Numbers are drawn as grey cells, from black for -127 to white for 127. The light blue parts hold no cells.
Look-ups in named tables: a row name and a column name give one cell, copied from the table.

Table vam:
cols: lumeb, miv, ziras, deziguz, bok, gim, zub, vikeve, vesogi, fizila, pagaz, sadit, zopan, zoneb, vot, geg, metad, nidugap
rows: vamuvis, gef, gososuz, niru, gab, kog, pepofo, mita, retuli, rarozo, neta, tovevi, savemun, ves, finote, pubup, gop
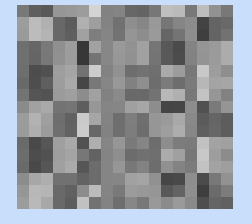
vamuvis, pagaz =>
-27
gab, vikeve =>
7
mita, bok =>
31
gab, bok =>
28
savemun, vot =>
-8
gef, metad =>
-27
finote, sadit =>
17
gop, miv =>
57
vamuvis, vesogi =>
4
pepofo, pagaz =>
15
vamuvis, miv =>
-32
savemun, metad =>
30
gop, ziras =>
40

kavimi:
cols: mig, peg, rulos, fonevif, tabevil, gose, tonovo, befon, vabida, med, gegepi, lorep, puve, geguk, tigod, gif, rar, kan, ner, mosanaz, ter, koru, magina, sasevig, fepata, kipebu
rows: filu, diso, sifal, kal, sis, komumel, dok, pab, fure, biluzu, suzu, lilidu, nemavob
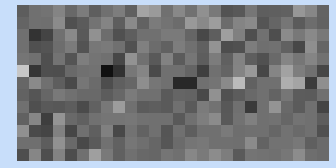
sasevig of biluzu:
-12
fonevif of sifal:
-15
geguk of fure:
-15
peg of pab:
-42
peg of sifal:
-76
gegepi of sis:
-15
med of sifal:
-33
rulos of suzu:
-58
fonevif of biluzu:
20
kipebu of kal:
-26
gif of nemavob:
-5
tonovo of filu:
-33
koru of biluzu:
-13
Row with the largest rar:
diso

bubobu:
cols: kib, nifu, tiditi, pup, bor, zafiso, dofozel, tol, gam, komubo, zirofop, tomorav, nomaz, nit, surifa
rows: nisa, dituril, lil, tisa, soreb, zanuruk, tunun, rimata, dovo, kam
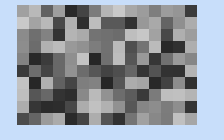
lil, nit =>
47
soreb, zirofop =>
25
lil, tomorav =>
34
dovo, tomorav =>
13
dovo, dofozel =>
65
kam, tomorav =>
8

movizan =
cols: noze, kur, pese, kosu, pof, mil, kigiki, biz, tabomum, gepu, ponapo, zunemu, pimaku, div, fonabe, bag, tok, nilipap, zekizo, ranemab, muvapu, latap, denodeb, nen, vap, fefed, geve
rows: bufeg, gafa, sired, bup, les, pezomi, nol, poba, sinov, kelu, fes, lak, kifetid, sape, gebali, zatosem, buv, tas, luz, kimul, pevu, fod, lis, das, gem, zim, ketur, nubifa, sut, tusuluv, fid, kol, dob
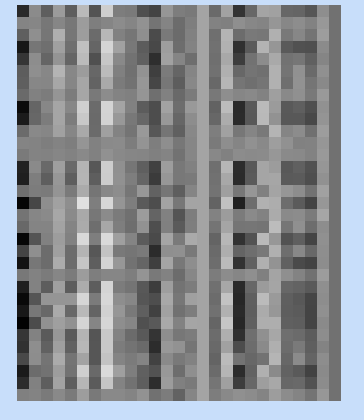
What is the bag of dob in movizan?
36
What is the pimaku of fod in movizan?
37
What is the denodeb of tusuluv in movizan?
-24
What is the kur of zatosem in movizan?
-3
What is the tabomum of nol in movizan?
-4
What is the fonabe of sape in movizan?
1
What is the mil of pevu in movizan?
52
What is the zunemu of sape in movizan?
-62
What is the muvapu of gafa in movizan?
4
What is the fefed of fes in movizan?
29
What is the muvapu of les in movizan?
12
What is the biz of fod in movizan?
84
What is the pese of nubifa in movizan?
-37
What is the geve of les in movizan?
-14
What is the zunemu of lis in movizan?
-6
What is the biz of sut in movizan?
72
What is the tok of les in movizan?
-16
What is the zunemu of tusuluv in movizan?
-61
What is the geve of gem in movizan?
-14
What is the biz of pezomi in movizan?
59

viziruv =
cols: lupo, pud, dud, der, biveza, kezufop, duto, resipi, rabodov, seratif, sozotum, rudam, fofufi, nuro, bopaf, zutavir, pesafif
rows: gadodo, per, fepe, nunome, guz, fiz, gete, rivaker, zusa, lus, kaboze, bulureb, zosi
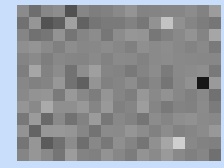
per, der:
-32
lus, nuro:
14
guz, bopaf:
8
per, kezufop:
-29
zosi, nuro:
9
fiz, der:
12
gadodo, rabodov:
9
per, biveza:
33
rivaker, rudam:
9
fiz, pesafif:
-6
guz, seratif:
9
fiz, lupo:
-1
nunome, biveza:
13
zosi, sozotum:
19
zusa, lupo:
21
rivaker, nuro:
7
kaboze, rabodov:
10
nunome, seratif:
0
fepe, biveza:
-10
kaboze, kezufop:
6
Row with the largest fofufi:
per

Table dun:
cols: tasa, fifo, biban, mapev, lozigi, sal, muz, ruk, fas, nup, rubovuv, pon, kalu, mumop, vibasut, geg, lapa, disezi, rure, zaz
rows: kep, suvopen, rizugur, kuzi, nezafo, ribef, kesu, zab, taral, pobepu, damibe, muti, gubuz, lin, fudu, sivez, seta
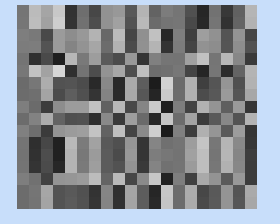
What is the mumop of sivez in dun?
-19
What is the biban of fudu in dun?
-62
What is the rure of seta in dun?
-41
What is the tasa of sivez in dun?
-19
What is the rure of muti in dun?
9
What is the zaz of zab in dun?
39

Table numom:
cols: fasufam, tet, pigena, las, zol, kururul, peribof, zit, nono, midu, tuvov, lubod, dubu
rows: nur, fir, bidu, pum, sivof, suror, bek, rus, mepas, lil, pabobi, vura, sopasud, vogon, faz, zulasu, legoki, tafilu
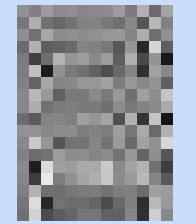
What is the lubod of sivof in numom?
20
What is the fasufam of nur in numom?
17
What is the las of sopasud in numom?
28
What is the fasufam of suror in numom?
-2
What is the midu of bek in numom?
22
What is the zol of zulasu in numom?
-8
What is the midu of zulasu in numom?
0
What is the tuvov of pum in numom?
-86
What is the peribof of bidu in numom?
16
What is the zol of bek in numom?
9
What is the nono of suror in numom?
-21
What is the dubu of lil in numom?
-106
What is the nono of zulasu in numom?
-1
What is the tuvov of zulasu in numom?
-19
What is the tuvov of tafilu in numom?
-80
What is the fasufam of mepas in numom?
8
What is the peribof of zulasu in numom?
-2
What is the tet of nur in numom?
1
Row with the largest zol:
vogon

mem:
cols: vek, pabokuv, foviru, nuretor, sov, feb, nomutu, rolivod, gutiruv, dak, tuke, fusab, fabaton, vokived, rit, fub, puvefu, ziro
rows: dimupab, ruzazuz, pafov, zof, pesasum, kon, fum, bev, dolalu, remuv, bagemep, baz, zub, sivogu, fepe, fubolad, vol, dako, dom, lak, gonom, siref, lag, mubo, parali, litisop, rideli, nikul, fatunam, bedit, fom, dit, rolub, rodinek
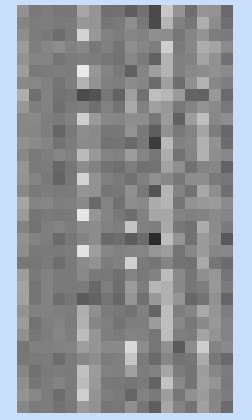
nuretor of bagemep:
-26
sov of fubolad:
-4
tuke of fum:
5
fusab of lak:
-84
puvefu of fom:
7
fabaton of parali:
48
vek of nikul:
15

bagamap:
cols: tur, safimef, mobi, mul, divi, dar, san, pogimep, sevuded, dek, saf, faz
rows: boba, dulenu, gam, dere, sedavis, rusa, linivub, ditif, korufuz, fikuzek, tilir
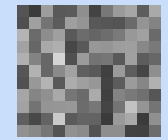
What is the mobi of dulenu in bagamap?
-11
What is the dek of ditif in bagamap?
-6
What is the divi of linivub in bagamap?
44
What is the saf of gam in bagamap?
33
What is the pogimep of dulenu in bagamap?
-41
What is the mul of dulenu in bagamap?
-35
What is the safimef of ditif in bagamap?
5
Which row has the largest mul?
sedavis

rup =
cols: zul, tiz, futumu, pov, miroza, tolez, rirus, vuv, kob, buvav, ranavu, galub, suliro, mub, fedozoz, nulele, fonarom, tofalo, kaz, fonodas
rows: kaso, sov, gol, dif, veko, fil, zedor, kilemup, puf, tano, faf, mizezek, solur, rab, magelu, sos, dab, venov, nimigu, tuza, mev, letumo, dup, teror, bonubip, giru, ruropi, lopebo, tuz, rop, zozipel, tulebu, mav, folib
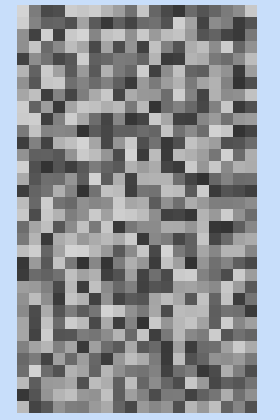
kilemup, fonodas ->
65
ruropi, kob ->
-65
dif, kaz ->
-25
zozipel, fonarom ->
-52
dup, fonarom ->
-19
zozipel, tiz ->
82
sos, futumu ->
-12
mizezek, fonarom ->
30
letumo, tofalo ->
4
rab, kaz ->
49
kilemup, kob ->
-58
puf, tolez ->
70
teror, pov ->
-54
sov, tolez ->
35
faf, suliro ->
67
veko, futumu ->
-13
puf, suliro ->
-17
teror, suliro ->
-48
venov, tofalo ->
77
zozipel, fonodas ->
-50
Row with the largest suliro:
mev

